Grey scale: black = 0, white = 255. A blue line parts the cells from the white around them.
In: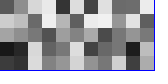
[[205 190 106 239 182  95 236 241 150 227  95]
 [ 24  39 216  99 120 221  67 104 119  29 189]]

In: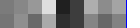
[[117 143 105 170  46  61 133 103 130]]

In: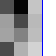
[[159  73 185]
 [ 74 177 211]]

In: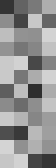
[[141  68 200 100]
 [147 118 134 194]
 [201 119 172 210]
 [139 108 142 195]
 [ 78  57 185 159]
 [198 210  68  53]]

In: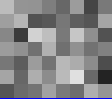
[[159 181  82  88 119  94  85 165]
 [156 145 113 177 112 145 114 129]
 [165 103 174 140 186 224 105  35]]

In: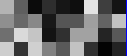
[[143 104 136  24  85  85 159  99 194]
 [206  51 208 129  89 194  48   3  35]]
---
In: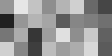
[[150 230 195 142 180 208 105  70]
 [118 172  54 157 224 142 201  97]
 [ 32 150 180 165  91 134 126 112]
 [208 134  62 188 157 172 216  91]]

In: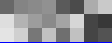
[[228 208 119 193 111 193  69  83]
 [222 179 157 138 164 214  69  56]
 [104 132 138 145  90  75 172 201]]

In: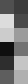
[[ 46 197]
 [ 94 176]
 [204 155]
 [ 15 114]
 [220  73]
 [ 80  60]]

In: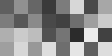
[[159 215 152 221 110 229  95 221]
 [175 203 189  81 117  43 235  65]
 [ 95 145 102  58 124 215  73 167]
 [124  87 138  73  65 110 159 203]]

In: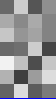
[[ 99 220  92 123]
 [105 205  85 143]
 [242 192  77 198]
 [198 149 163 131]
 [170 137 170 131]
 [105 111 205  69]
 [178  63 156 220]]

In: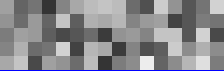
[[168 196  73 160 147 108 188  52 124 140 237 100 140 182 223 124]
 [132 176 108 116 210  66 182 168  59 132  80  94 204 140 176 140]
 [124 160 154  94  73  86 108  59 147 154 132 196 196  86 210  73]
 [147 108 154 100 196  94 176 168 182 132 154 160  66  86 124 116]
 [160 100 116  52 132 168 188 196 188 108  80 204 147  86 116 210]]
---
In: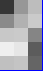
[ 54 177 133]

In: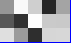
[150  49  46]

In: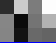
[ 44  10 105]

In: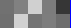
[113 209]

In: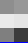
[142 229]

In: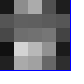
[ 24  96 113 145  46]
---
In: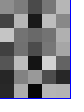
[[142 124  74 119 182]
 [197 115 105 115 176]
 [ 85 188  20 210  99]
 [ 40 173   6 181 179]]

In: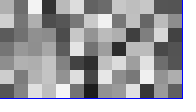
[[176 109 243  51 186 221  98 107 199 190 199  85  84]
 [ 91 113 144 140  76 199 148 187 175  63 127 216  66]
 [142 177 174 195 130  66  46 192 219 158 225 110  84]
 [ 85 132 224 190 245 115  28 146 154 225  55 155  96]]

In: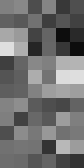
[[128 136  77 133  56  79]
 [168 154  67 101  13  41]
 [ 63 101 136 128 178 180]
 [ 94  98 130 158 165 158]
 [127  65 104  88 157 127]
 [113 117 115  51 184 156]]

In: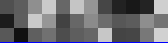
[[ 80  93 143 202 103 197 149  70  34  24  35 207]
 [ 88  17  95 113  77  94 102 199  68  70 120 209]]

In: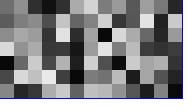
[[111 144  47  17  48 171 211 124 154  88 159 120  38]
 [140 168 156  52 225  44 162   9 216 171 104  38 154]
 [  8 104 203  72 178  30 207  80  11 203 165 176  51]
 [134  38  55 173 201  97 191 184 146  85  28 131  10]]

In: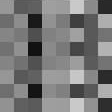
[[151  91  96 159 156 200 138  41]
 [133 121  79 129 136 160  89 115]
 [132 114  81 130 136 157  91 115]
 [110 142  20 139 128  66  89 175]]

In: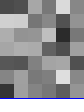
[[ 74  79 167 120 218 135]
 [174 147 149 191  43 120]
 [ 87  84 129 164 167  80]
 [ 52 159 132 119  93 149]]
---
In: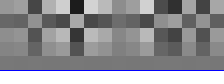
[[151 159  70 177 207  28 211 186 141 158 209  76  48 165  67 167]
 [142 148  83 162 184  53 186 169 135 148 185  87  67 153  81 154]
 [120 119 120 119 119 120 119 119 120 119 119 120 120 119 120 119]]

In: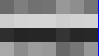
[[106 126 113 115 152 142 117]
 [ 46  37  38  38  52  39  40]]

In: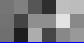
[[117 128  86  46 191 188]
 [111  29 173  69 136 153]]

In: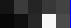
[[20 59 36 56 66]]

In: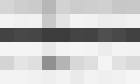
[[213 206 203 183 210 204 206 208 199 200]
 [ 67  72  70  61  60  68  67  79  73  65]
 [212 228 223 144 180 216 222 244 225 218]]

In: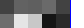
[[ 66  98  95 106  66]]
